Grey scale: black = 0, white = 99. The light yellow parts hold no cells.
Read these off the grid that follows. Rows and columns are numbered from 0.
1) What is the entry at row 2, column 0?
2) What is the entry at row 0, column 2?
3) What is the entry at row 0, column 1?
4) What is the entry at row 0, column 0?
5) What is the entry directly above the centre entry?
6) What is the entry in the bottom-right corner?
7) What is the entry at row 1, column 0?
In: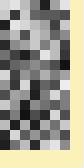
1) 12
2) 73
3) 88
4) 83
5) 54
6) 54
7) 78

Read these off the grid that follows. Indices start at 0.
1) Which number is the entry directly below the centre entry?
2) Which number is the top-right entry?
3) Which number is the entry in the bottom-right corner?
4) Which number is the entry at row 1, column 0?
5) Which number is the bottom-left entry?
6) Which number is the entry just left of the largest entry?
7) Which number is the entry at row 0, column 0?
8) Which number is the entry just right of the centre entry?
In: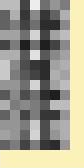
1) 82
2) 48
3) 58
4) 38
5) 38
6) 26
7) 73
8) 17

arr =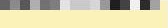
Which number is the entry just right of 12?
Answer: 26
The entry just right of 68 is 44

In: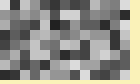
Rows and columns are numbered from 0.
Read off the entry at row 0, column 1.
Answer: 21
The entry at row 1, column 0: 58
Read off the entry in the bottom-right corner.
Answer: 81
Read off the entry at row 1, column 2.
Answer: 63
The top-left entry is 85
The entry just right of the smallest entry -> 26
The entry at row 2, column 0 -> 67
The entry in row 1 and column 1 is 49
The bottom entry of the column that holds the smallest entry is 58
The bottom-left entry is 17
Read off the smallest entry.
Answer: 13
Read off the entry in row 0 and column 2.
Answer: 76
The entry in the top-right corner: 85
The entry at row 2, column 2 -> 36

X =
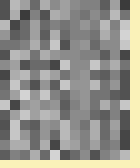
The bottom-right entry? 72
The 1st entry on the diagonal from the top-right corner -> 23
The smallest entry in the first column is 27
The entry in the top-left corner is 32
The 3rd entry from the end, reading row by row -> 50
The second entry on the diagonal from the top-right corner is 72
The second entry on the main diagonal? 67
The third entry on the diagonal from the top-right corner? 72
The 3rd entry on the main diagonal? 41
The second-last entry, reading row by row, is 58
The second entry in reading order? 72
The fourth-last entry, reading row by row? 32
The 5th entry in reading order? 67
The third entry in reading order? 62
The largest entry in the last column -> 82

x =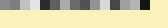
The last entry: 8
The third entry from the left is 75
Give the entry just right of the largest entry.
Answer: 17

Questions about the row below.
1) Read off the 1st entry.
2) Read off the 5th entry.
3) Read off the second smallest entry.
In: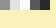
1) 56
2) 16
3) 34
